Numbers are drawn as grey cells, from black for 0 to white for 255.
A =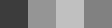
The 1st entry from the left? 60
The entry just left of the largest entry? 149
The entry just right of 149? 192

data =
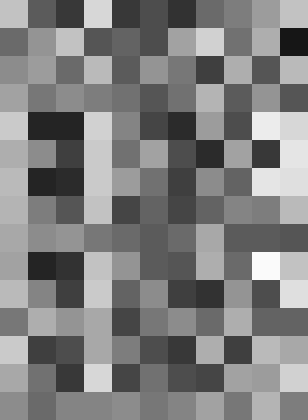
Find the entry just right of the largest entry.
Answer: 194
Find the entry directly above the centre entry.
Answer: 113
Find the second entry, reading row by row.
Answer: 91
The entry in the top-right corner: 194
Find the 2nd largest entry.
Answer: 236
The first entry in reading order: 194
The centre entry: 99
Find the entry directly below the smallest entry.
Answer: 186
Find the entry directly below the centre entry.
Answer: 91
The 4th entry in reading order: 215
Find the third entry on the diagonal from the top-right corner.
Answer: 174
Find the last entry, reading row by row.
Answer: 125
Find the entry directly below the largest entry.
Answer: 77
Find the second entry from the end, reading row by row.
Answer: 180
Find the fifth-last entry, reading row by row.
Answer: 132
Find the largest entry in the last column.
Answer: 229
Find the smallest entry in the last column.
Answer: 22
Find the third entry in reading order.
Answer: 56
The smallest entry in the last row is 106
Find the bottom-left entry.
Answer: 140
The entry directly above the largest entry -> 91
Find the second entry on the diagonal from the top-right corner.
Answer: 174
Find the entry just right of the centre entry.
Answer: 69
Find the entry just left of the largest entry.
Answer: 106
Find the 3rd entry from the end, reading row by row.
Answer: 119
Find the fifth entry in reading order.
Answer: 56
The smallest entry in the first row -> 50
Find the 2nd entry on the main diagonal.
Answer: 148
